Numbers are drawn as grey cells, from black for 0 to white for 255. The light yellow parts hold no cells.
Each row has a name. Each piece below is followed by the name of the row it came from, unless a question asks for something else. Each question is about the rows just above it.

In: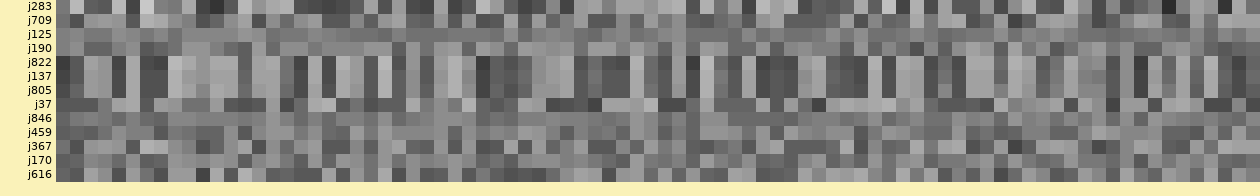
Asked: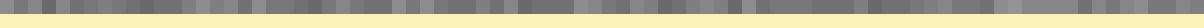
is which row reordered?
j125
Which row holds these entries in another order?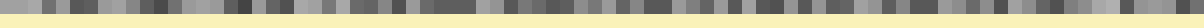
j709
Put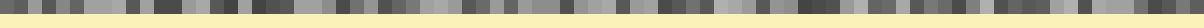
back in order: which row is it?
j137
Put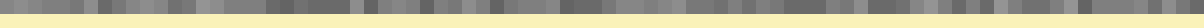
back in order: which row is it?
j846

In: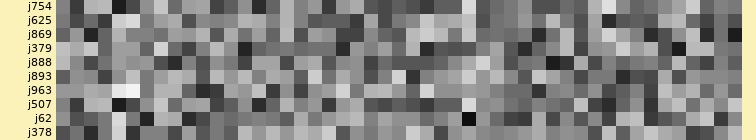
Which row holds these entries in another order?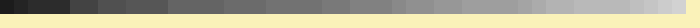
j379
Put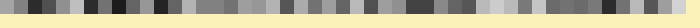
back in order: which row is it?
j869
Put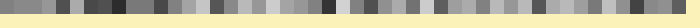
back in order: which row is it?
j893
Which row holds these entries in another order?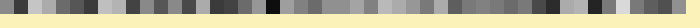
j62
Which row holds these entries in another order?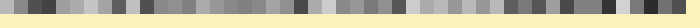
j378

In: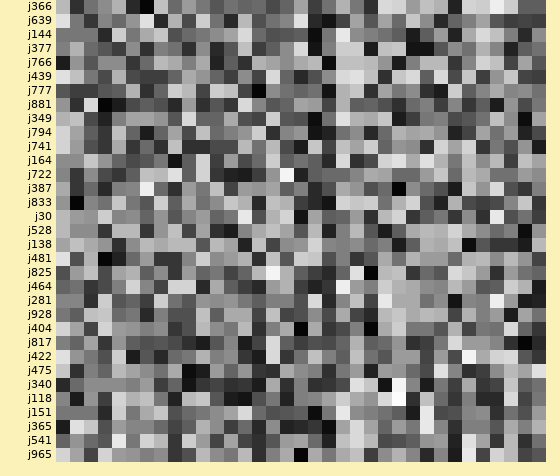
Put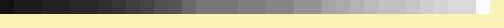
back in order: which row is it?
j118
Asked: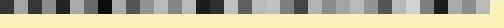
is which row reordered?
j528
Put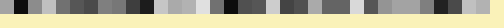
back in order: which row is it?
j349
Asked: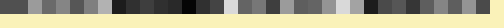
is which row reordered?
j817
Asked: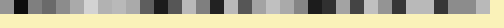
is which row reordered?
j528

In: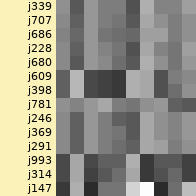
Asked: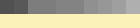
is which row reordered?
j339
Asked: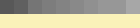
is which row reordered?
j369
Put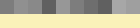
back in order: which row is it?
j291

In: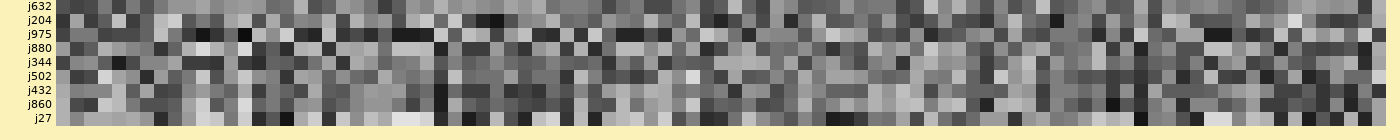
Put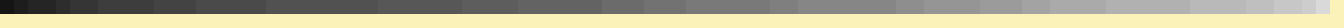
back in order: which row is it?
j860
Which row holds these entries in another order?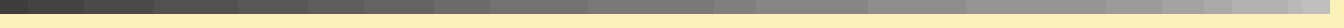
j632
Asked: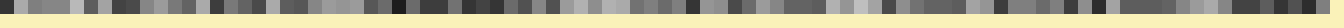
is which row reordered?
j432
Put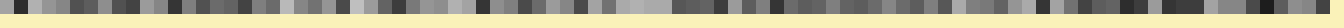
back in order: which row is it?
j344

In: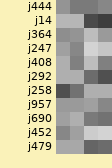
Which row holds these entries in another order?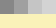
j247
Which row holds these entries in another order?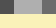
j292

